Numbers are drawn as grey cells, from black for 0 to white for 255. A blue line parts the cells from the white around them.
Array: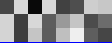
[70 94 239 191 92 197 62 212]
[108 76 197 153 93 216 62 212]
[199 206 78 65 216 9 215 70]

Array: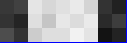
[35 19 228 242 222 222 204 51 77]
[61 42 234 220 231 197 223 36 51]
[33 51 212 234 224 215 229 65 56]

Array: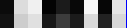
[215 34 218 27 60 24 224 205 18]
[229 6 247 8 27 3 240 220 11]

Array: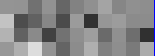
[171 122 142 128 175 140 100 147 221 175 151]
[48 110 144 106 158 143 114 65 138 97 179]
[140 139 156 150 49 155 75 135 97 77 195]
[142 144 134 164 144 130 102 146 113 147 148]

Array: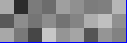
[130 149 85 165 149 199 70 121 168]
[144 192 174 132 115 141 117 141 89]
[182 127 124 144 159 108 123 44 172]

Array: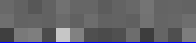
[125 79 101 61 109 80 75 79 129 198 75 126 121 63]
[110 103 101 114 96 99 98 109 97 107 98 100 99 111]
[99 101 100 116 104 99 92 102 102 113 98 87 98 105]
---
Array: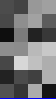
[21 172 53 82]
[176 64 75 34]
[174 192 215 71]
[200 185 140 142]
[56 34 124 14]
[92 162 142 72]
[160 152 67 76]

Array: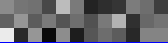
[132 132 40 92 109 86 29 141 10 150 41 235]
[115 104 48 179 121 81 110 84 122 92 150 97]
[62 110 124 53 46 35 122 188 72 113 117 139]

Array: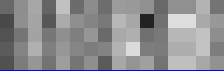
[146 168 191 191 115 160 148 167 91 143 117 158 115 150 124 81]
[125 195 174 174 123 125 219 179 131 125 133 151 127 176 132 91]
[142 194 183 183 121 112 175 169 106 150 127 143 119 163 117 82]
[152 169 221 221 113 35 167 183 121 132 143 170 87 164 143 73]
[116 179 144 144 104 144 153 155 109 140 108 193 100 167 142 104]

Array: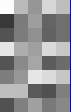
[136 121 160 128 81]
[127 81 89 189 190]
[198 219 230 151 125]
[108 92 166 138 84]
[199 218 159 173 230]
[111 98 144 124 83]
[111 100 158 123 56]
[190 215 150 186 252]

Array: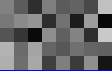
[21 143 59 127 63 168 110 175]
[97 100 112 87 101 164 107 179]
[201 46 131 96 142 10 54 84]
[7 156 28 114 45 149 138 120]
[192 73 99 91 126 46 92 129]

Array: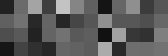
[114 109 110 41 171 92 98 102 39 48 67 22]
[127 49 55 161 17 94 89 114 100 34 89 78]
[103 79 87 87 144 86 70 38 101 40 114 96]
[86 60 143 102 20 96 133 195 63 164 107 34]
